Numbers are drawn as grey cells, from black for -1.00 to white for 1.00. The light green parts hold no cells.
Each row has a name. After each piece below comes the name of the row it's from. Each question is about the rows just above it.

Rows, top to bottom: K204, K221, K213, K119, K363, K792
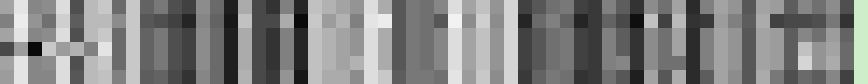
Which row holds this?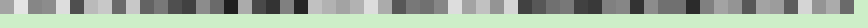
K363
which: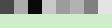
K221
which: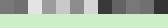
K792
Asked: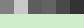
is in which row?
K792
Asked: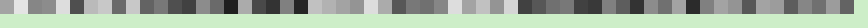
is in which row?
K213

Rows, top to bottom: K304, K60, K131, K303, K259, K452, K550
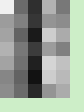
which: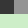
K60
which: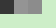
K60

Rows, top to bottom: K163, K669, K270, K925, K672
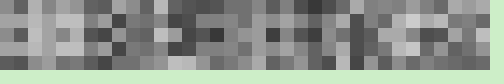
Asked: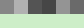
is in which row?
K270
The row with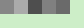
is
K669

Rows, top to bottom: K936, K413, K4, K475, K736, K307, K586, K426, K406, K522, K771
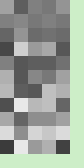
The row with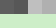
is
K586
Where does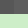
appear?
K736
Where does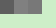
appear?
K936
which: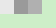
K771

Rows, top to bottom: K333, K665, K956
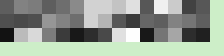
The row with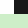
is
K956
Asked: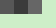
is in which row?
K665
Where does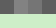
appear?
K665
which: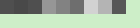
K665

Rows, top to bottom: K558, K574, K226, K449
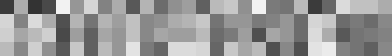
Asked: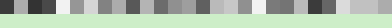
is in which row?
K558
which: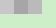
K449
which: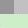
K226
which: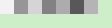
K558
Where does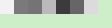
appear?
K558
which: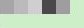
K226
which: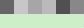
K449

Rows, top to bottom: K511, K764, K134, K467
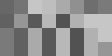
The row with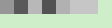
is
K764
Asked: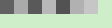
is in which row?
K134

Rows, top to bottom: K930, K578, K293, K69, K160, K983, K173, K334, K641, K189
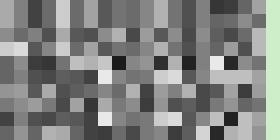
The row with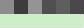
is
K334
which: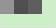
K334
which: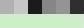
K160
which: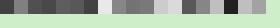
K641

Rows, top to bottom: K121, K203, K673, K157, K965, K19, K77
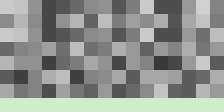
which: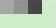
K965
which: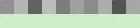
K203

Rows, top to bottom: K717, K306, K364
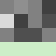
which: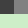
K306
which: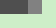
K364
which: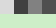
K306
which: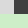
K306

